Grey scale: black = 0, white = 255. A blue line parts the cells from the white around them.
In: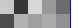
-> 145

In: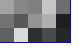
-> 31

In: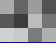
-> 116

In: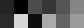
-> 155

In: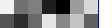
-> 97

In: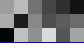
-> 107

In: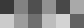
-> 98

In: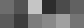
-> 116

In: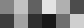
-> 207

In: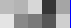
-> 207
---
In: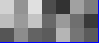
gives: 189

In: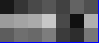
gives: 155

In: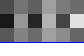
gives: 24

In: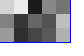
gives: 129

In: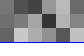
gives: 111

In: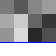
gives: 169
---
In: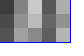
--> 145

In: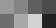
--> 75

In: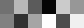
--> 151

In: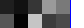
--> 121

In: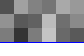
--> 138

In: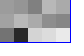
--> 134

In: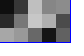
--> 75

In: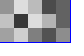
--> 98

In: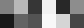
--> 141
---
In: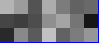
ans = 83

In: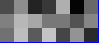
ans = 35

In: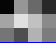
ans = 105

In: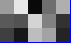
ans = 9

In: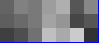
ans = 121

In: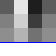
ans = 30

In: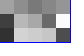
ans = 121

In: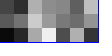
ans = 176
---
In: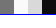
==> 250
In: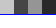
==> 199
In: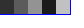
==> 193
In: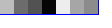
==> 237
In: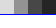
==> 220
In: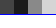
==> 213
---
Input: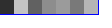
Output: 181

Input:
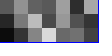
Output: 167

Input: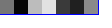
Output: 138

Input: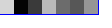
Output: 150

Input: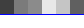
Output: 96

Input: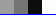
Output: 253

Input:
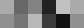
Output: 171

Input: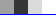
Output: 254

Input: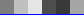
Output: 166

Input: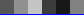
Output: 129
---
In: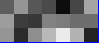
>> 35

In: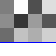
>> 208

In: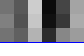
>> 156

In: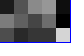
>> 213

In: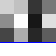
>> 93

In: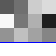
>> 133
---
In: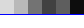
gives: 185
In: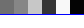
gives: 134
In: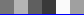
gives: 180
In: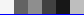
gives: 99
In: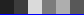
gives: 60
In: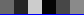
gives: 37
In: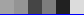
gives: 148
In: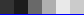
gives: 28
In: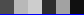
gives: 184
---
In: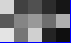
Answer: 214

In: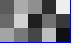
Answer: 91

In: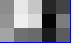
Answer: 140

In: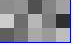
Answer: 140

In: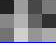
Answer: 34

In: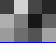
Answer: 63
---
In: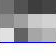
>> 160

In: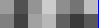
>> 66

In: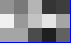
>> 153

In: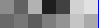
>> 119

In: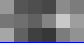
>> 111

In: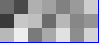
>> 199

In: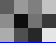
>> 13

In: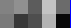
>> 56

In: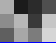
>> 183
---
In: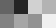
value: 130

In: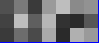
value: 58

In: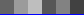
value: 100

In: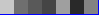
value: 200

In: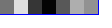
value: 116

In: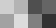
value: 162

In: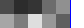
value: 166

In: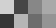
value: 54

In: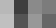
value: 192
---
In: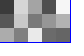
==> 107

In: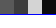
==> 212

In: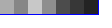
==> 55

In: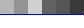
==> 85

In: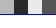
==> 234

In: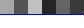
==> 100

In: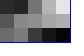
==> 21

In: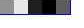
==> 1

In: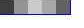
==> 167
